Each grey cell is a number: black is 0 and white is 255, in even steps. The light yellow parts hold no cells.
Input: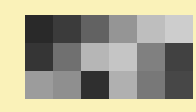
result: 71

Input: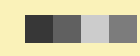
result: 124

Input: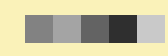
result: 201

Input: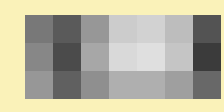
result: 104

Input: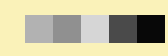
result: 8

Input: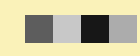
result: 172

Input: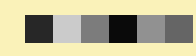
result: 101
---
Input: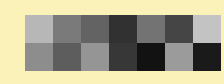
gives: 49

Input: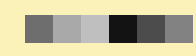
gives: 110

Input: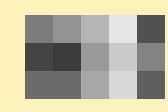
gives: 81

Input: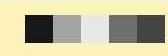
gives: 111

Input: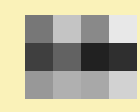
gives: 63

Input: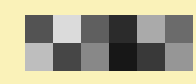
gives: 57
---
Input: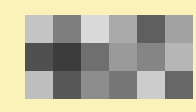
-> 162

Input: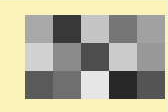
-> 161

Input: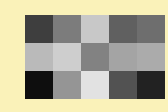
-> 110

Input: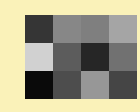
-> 165

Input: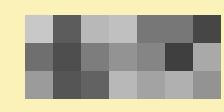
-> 70

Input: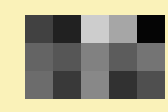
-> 5

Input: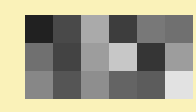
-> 112

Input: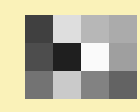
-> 171
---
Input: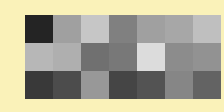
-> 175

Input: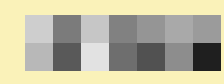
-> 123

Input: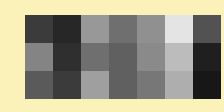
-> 47

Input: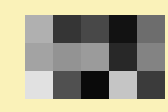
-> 147

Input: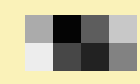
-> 4

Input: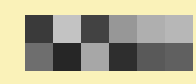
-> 195
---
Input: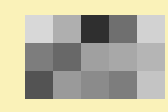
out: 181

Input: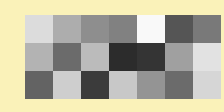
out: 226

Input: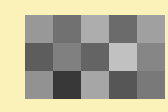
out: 134

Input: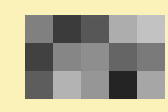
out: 122

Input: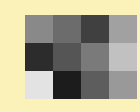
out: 193

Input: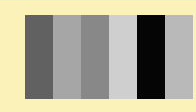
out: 185

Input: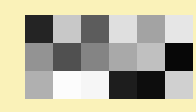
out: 7
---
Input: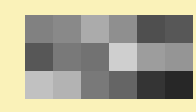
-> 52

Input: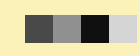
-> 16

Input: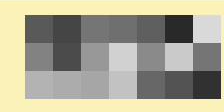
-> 83

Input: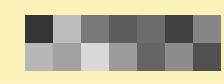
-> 141

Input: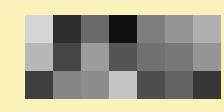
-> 99

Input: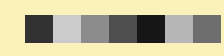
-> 182
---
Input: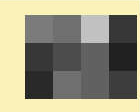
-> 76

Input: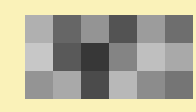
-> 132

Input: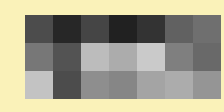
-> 202

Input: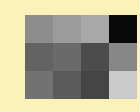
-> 106

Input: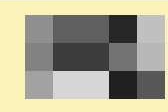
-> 60

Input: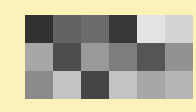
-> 125
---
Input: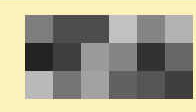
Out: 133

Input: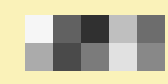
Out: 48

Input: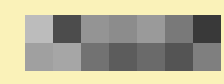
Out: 154

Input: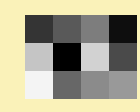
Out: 0

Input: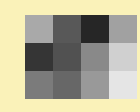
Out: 81

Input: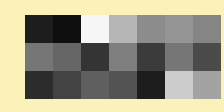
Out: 59
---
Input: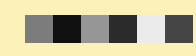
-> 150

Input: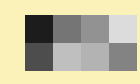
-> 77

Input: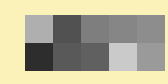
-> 89

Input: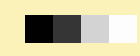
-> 1

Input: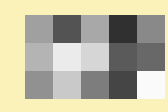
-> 201

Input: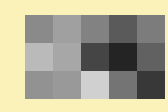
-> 153

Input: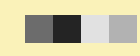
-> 108

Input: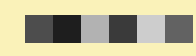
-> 178

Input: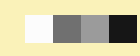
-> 252
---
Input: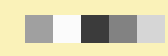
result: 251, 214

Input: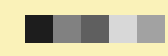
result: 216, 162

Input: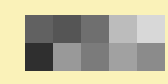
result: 216, 188

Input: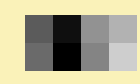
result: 206, 178

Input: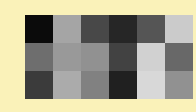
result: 216, 209

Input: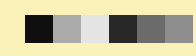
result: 229, 170
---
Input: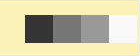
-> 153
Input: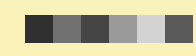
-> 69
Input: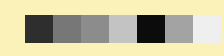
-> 140
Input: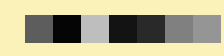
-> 190
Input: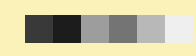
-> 157
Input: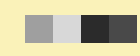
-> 43
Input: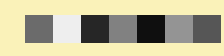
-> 38
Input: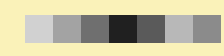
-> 111
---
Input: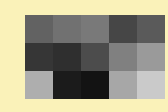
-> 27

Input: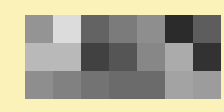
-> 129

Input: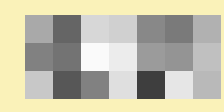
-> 87

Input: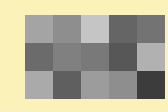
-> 95

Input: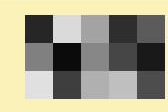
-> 62

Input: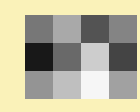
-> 191

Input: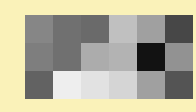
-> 238

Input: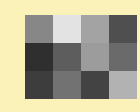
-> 114
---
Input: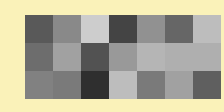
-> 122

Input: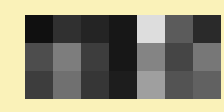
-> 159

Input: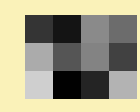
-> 1

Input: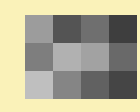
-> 133

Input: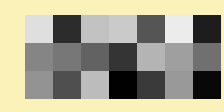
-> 58

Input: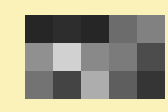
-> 173

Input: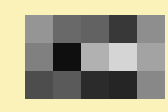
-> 43

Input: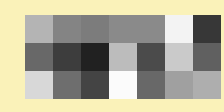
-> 104

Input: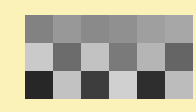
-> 208

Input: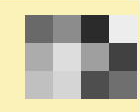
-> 213
